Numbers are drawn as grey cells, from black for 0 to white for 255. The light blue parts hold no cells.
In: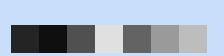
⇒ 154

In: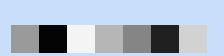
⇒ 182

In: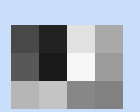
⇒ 196

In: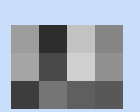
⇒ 165

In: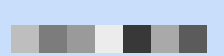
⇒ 169

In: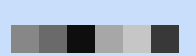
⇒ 135

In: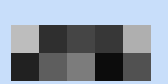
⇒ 124

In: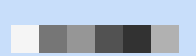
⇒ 150

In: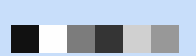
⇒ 152
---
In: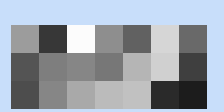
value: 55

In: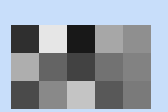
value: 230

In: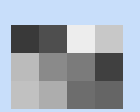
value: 78

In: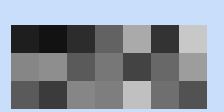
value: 18

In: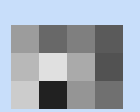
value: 104

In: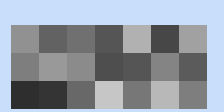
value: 98
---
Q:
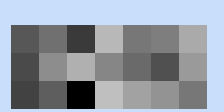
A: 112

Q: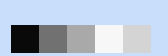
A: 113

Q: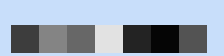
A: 132

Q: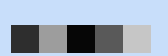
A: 157

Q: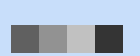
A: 146

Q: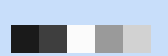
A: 62
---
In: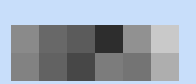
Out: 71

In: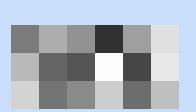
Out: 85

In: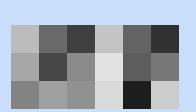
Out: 138

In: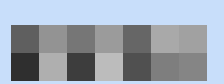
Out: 61

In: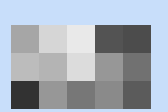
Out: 220

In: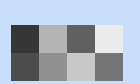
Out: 200
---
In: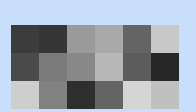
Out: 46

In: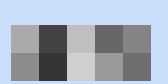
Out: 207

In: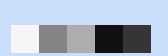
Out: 173

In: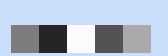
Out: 251

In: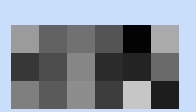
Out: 141

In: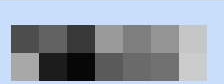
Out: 7

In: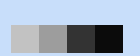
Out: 51

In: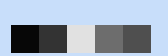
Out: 225

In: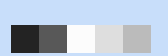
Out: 252
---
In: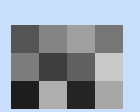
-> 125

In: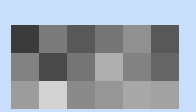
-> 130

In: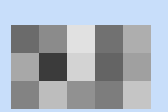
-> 168

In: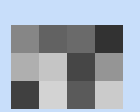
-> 175

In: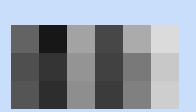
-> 79

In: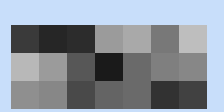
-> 184

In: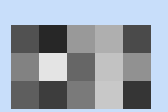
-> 130

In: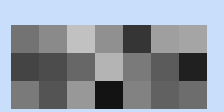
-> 68

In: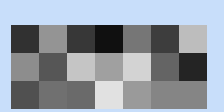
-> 141

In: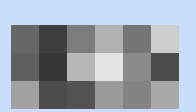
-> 96
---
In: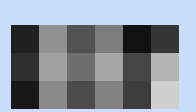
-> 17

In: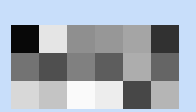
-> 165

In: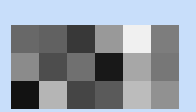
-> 240

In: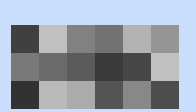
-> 178

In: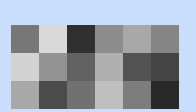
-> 168

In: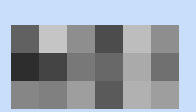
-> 189

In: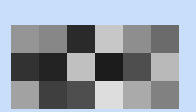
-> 142

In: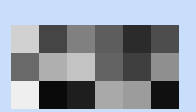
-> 43
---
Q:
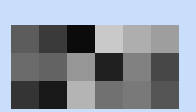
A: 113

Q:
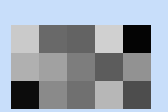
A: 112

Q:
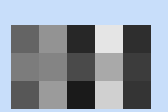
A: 26

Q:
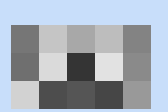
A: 85

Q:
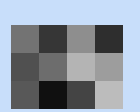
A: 16

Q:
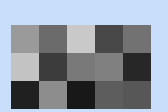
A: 24

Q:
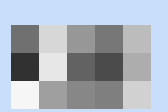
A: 135
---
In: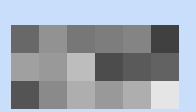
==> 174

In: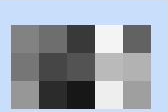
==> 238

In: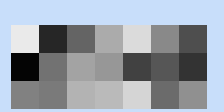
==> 107

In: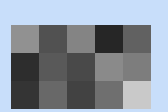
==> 111

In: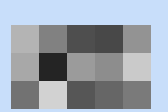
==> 102

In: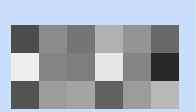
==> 156
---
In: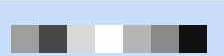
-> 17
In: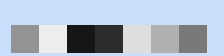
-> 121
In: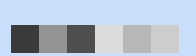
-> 205
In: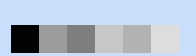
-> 221
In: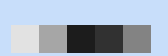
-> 131
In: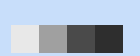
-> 46
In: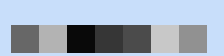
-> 145
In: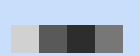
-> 119
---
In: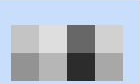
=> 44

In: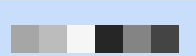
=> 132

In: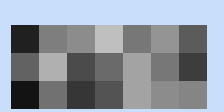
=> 140

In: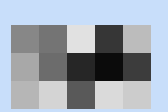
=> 218

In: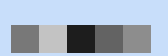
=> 99

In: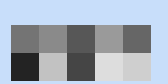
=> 221

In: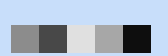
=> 167

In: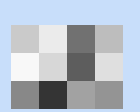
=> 162
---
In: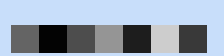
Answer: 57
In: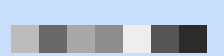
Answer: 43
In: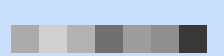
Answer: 56
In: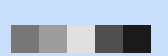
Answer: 26
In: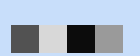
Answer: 154
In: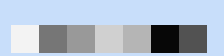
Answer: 82
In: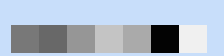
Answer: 240
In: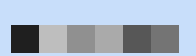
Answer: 116
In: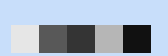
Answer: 17
